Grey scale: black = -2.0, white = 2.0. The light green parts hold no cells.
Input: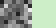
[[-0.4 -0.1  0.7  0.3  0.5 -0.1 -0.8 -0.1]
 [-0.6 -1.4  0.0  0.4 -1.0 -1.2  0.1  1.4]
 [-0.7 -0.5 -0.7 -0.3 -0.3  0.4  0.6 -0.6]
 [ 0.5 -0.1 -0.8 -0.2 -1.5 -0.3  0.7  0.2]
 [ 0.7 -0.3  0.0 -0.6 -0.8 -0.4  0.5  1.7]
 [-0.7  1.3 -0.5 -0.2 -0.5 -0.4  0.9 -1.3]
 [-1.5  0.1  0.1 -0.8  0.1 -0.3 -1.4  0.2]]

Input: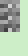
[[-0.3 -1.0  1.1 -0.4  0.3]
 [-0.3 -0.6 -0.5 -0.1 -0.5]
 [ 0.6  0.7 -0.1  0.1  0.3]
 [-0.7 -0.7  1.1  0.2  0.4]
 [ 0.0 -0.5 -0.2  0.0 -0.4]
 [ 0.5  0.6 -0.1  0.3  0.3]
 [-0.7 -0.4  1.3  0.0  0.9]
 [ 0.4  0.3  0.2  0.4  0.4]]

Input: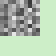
[[-0.4 -0.7  0.3  1.6  0.5  0.9 -0.1  0.5 -0.4 -0.1]
 [ 0.3  1.0  0.0 -0.6  0.4 -0.5  0.2  1.4 -0.1 -0.8]
 [ 0.2 -0.6  0.5  1.0  0.0  0.9  0.2 -1.0  0.5  1.2]
 [-0.1 -0.2  0.6  0.8 -0.2 -0.8  0.5  1.5 -0.5  0.2]
 [-0.4 -0.7  0.3  1.6  0.5  0.9  0.0  0.5 -0.4 -0.1]
 [ 0.5 -0.2  0.8  0.2 -0.7 -0.7  0.8  0.1  0.4  1.5]
 [-0.1 -0.3  0.6  0.8 -0.2 -0.8  0.5  1.5 -0.5  0.2]
 [ 0.2 -0.6  0.5  1.0  0.1  0.9  0.2 -1.0  0.5  1.2]
 [ 0.5  0.7 -0.2 -0.4  0.6  1.2 -0.1 -1.1  1.0  0.2]]

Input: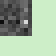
[[-0.7 -0.8 -0.5 -0.4 -0.9 -0.9 -1.1 -0.7]
 [-0.4 -0.4 -0.8 -0.9 -0.4 -0.9 -1.4 -0.6]
 [-0.8 -0.7 -0.8 -1.1 -0.8 -0.3 -0.2 -0.9]
 [-1.8 -0.5 -1.3 -1.0 -1.6 -0.1  1.4 -1.0]
 [-0.4 -1.1 -0.3 -0.4 -1.0 -0.5 -0.7 -0.9]
 [-1.0 -0.9 -0.7 -1.2 -0.9 -0.4 -0.5 -1.0]
 [-0.8 -1.1 -0.9 -0.8 -1.1 -0.7  0.1 -0.9]
 [-0.9 -0.6 -1.2 -0.6 -0.8 -0.4 -0.3 -1.1]
 [-0.7 -0.4 -0.7 -0.8 -0.6 -0.4 -0.3 -0.9]]

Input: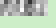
[[ 0.4  1.4  0.3  0.9  1.0  0.5  0.2 -0.4  0.7  0.6  0.1  1.2]
 [ 0.3  0.7  1.0  0.7  0.4  1.9 -0.1  0.4  0.3  1.1  0.5  1.5]
 [ 0.3  0.2  0.9  0.6  0.5  1.5 -0.3 -0.2  0.6  1.7  0.6  1.3]
 [ 1.1 -0.6  0.3  1.1 -0.3  1.5  0.0 -1.2  0.0  0.9  0.8  1.0]]

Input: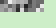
[[ 0.5  0.1  0.8  0.2 -1.3  1.4 -0.8 -0.1 -0.1  1.6  0.5]
 [ 0.4  0.6 -0.4  0.1 -1.0  0.4 -1.5 -0.6 -0.1 -0.4  1.6]
 [-0.8 -0.2  1.7  1.0  0.7  0.8  0.6 -0.9 -0.1 -0.3 -0.3]]

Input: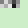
[[ 1.3  0.7  1.6 -1.6  0.8]
 [ 0.0  1.4  0.3 -0.9  0.2]]

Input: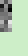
[[-0.6 -0.1  0.3]
 [ 0.1 -0.3  1.1]
 [ 0.8 -0.7  1.6]
 [ 0.0 -0.1 -0.3]
 [-0.2 -0.2  0.2]
 [-0.7  0.0 -2.0]
 [-1.6  0.3 -1.5]
 [ 0.5 -0.7  0.5]]

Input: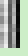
[[ 1.0  1.7 -0.5  0.4 -1.7]
 [ 0.7  1.5 -0.6  0.6 -1.8]
 [ 0.5  1.4 -0.6  0.7 -1.9]
 [ 0.3  1.3 -0.6  0.8 -1.9]
 [ 1.1  1.7 -0.4  0.3 -1.6]
 [ 0.9  1.6 -0.5  0.5 -1.8]
 [ 0.2  1.2 -0.7  0.9 -1.9]
 [ 0.2  1.3 -0.7  0.9 -1.9]
 [ 0.8  1.6 -0.5  0.6 -1.8]
 [ 0.4  1.4 -0.6  0.8 -1.9]
 [ 0.6  1.5 -0.6  0.6 -1.9]
 [ 1.1  1.7 -0.4  0.4 -1.7]]
